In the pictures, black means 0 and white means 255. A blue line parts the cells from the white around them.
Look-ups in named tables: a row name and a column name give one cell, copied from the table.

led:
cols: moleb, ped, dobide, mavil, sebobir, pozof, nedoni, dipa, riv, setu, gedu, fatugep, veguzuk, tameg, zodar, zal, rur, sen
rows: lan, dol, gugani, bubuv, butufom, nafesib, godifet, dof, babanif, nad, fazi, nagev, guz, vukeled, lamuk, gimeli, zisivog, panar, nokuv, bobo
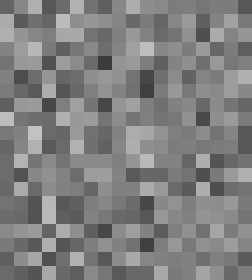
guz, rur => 154
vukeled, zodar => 174
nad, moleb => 120
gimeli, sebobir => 95
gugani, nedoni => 115
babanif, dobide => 110
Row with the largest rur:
dol

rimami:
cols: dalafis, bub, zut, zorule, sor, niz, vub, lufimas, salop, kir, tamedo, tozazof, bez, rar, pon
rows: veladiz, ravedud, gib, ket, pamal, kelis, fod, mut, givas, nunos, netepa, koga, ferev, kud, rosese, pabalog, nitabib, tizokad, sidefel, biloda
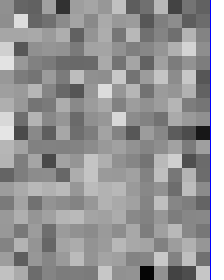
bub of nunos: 74
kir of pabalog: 137
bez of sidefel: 130
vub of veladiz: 165
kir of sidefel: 131
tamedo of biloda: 5
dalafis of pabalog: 153
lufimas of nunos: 163
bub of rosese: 163
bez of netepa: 162
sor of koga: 162
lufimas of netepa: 153
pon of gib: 131
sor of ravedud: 139
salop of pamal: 115
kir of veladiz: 93
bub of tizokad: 179
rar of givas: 154

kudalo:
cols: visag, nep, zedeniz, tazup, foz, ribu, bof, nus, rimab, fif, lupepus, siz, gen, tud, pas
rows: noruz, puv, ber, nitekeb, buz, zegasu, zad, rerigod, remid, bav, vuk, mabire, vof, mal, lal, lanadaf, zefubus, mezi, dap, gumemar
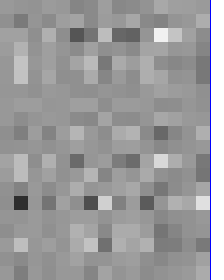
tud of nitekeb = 152
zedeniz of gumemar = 152
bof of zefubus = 164
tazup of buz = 159
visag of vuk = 146
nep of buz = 195
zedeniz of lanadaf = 154
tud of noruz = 158
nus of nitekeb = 143
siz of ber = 241
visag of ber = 161
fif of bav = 179
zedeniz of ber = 143
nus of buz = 120
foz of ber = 142
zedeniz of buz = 151
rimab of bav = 171
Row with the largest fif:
bav

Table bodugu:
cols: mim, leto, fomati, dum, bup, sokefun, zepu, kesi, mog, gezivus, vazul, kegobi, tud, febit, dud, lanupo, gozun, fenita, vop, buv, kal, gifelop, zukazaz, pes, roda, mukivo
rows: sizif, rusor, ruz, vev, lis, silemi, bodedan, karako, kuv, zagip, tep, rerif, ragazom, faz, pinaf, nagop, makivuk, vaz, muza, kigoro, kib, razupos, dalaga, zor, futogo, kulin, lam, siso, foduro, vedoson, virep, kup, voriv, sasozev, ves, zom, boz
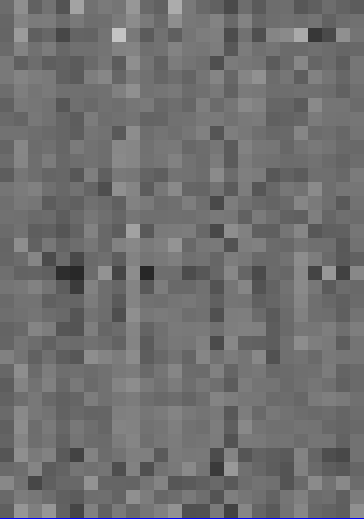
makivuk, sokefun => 99
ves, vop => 115
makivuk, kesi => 104
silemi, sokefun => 91
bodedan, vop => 120
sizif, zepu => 113
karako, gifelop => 91
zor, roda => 111
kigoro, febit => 76

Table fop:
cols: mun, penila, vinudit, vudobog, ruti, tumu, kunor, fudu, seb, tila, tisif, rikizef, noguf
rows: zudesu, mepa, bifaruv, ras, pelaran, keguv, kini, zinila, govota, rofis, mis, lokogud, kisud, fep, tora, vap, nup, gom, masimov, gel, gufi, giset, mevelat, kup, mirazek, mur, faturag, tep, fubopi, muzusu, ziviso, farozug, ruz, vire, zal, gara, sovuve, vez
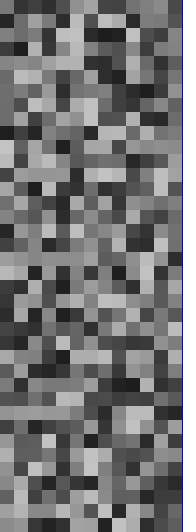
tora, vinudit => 94
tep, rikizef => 49
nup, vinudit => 127
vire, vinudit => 192
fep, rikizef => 189
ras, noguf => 131
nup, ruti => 90
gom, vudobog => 42
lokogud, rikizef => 87

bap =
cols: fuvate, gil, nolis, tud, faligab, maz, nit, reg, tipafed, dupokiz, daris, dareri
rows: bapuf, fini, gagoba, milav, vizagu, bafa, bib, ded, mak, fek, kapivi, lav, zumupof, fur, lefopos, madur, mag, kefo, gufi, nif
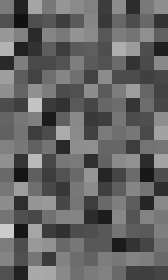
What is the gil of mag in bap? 22
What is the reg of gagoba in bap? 87
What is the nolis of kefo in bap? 153
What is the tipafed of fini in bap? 103
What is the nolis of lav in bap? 185
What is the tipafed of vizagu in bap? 107
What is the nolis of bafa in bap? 66
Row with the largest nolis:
ded

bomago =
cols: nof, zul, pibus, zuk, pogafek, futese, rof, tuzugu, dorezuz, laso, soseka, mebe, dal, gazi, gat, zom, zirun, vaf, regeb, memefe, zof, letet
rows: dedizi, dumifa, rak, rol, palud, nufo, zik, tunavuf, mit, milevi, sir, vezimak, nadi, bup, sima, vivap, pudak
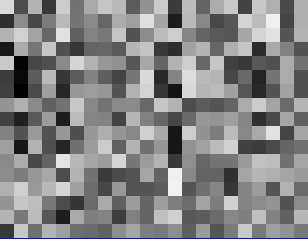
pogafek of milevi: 152
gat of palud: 103
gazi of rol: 162
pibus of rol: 118
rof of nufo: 130
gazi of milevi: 205
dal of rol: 45
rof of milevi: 152
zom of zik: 188

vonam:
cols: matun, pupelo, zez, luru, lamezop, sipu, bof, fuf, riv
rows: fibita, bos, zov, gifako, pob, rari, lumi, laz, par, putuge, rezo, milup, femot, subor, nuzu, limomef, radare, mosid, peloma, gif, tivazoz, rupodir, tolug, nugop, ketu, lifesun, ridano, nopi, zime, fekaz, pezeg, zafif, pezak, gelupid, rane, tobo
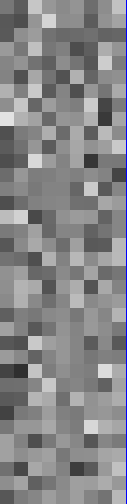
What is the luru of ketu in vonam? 159
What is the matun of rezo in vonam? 91
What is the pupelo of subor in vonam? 138
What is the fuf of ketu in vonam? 137
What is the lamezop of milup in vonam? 131
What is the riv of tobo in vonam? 184
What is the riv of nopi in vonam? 162
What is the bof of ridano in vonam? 126
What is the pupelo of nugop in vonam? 130
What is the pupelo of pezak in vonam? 142
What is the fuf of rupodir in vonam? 147
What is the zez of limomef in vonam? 73
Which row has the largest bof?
pezeg

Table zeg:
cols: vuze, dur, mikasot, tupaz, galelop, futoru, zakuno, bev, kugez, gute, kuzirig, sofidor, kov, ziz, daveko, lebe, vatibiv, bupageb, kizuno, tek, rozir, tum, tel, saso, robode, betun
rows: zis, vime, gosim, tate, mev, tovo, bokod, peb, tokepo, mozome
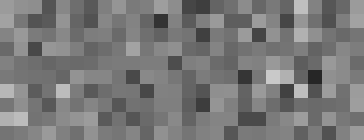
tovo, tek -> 201
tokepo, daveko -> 124
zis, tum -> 191
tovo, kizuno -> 120
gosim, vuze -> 132
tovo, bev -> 134
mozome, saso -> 82
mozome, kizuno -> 120
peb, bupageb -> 97
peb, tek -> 109
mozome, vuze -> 116
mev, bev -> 121
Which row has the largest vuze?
bokod

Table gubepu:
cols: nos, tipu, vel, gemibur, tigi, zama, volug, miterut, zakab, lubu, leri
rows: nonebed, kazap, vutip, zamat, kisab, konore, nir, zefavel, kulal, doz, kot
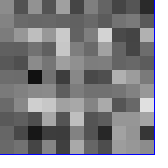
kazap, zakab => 115
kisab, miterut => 126
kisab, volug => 125
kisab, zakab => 100
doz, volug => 83
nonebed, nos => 140
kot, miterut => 77
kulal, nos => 89
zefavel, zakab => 85
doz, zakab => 162
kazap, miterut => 91
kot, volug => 102
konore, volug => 73
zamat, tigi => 199
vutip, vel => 190
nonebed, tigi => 160
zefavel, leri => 224

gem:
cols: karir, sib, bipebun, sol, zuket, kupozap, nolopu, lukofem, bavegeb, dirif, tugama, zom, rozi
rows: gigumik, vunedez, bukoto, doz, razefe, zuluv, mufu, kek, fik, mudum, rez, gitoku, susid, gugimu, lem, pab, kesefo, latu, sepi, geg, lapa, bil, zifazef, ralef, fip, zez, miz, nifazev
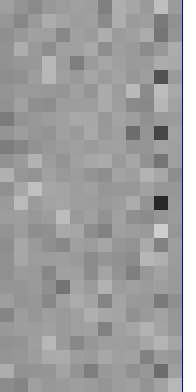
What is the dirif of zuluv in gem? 151
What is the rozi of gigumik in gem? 155
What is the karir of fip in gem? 146
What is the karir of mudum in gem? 148
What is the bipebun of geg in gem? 153
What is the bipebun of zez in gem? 157
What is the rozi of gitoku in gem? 160
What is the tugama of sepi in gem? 182
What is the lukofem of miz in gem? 152
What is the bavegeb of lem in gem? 157
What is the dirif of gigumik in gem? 166
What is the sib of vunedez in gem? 135
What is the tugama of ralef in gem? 178
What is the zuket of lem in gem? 165
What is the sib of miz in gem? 146
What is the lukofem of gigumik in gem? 128

